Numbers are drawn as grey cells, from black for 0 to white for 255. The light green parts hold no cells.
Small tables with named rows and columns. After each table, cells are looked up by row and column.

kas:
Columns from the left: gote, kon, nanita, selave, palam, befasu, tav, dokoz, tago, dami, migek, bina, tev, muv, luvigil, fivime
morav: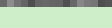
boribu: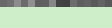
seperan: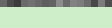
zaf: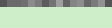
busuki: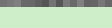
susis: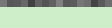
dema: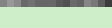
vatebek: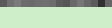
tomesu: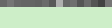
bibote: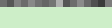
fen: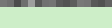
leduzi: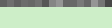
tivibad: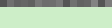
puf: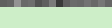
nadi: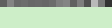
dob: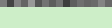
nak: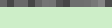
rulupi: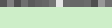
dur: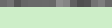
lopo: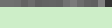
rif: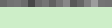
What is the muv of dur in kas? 115
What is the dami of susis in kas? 88
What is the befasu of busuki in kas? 95
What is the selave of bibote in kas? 107
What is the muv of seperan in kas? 72
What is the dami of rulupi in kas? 107
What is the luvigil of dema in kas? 93
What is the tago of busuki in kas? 86
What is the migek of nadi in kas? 96
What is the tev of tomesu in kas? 107
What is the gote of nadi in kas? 95
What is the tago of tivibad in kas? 120

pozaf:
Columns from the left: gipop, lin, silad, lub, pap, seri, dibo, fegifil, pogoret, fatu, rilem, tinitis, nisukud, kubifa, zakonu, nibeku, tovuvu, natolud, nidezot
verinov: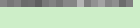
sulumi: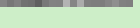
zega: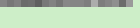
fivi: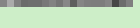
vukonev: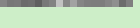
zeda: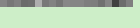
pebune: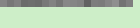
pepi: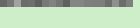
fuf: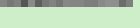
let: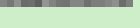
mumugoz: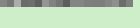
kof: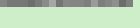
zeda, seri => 174
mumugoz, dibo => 149
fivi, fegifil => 130
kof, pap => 110
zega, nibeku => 133
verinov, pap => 110
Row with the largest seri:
zeda

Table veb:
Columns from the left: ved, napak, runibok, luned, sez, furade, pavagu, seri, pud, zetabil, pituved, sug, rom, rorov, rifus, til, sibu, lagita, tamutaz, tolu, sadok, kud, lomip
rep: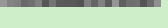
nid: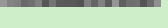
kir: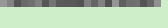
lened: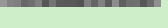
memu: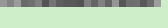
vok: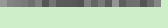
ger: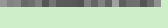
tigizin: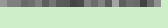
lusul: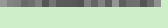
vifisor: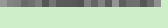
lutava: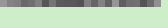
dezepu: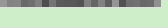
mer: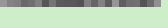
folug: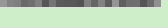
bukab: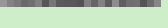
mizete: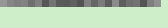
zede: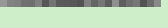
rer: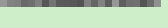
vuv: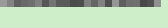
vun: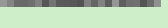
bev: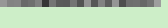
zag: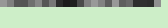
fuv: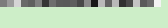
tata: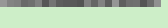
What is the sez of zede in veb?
111
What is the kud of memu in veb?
108
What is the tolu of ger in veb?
112
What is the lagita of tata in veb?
94
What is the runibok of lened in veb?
127
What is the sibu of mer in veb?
149
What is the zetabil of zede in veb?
89
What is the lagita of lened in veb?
94

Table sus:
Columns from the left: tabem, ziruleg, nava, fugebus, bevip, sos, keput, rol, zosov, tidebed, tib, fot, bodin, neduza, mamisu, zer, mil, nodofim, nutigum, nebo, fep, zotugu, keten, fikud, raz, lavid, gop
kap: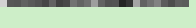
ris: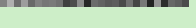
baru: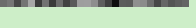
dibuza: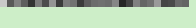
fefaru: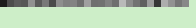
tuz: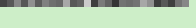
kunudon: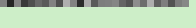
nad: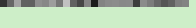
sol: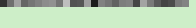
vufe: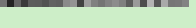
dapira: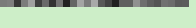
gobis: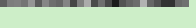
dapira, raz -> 108
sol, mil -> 98
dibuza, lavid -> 106
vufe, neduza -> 128
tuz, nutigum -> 108
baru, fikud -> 102
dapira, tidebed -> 33
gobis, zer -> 72
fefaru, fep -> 96
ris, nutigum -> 113
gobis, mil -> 27
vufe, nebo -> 154

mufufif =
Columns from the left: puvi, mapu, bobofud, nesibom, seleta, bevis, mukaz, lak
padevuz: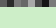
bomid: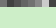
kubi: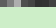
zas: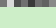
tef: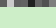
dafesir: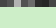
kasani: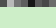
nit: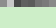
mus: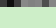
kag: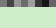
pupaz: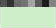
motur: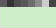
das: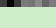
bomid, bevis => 137
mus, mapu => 15
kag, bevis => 55
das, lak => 123
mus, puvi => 60
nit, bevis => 115

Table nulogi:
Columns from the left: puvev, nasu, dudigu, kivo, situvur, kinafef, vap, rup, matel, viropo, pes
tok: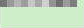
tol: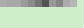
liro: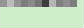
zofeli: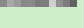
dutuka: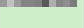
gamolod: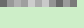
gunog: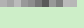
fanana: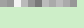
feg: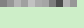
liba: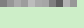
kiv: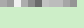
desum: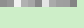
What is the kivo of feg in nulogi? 160
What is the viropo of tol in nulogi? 171
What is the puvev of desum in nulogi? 143
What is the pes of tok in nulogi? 125
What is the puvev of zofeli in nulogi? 138
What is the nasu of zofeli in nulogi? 168
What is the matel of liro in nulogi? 128
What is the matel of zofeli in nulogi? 144
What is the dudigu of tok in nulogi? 181
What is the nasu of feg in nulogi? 151
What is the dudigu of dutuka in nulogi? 155

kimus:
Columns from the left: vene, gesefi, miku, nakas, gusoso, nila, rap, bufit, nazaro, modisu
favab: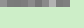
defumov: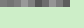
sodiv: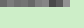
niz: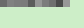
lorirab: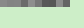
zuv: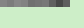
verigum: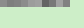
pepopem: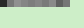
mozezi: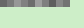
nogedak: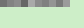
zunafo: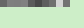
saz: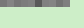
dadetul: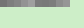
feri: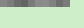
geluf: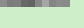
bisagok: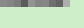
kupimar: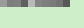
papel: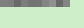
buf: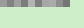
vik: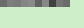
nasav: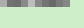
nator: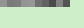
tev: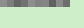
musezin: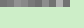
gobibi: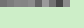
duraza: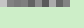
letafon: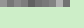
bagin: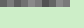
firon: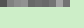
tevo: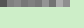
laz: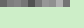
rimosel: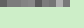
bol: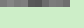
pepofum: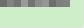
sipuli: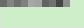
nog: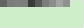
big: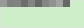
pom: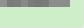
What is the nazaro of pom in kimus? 140
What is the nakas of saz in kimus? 124
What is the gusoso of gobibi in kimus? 140
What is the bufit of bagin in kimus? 101
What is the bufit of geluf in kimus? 133
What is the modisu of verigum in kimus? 129
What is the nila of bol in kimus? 86
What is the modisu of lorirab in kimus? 100
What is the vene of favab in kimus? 146
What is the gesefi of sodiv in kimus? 124
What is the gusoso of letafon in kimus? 97
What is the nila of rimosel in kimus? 91
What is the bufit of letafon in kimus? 131
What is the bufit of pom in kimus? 140
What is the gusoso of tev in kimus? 142
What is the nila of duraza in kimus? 142
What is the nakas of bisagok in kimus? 91
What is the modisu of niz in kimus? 152
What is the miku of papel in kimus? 106

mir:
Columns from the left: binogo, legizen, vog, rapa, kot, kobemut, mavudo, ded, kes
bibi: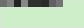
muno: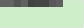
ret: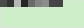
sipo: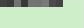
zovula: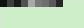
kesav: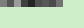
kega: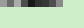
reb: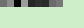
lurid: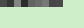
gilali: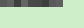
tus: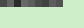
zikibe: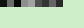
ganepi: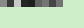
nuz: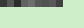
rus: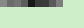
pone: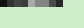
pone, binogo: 18
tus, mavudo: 66
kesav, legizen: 85
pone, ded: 76
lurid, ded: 70
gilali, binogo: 88
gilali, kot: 73
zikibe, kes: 41
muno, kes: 95
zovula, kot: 169
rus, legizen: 107
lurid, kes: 73
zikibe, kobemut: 79
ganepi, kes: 115
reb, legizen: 142

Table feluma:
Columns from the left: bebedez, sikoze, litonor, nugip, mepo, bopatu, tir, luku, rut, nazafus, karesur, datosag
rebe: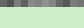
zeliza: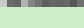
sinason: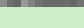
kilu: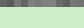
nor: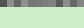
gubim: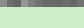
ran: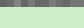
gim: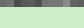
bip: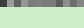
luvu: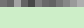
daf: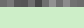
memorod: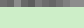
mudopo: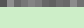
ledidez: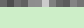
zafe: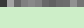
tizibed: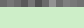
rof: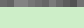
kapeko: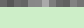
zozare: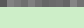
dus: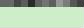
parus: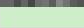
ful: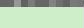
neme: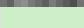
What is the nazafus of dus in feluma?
123
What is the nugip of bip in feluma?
151
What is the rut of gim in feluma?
120
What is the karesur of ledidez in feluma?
132
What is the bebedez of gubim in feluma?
141
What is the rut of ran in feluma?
110
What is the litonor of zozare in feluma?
121
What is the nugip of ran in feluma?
103
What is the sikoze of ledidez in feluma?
78
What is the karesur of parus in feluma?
92
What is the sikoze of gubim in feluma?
109
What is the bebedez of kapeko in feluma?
104
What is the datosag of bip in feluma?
133
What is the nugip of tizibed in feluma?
90
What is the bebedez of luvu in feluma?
115
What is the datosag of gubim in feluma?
114
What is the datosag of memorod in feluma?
141
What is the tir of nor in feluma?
126

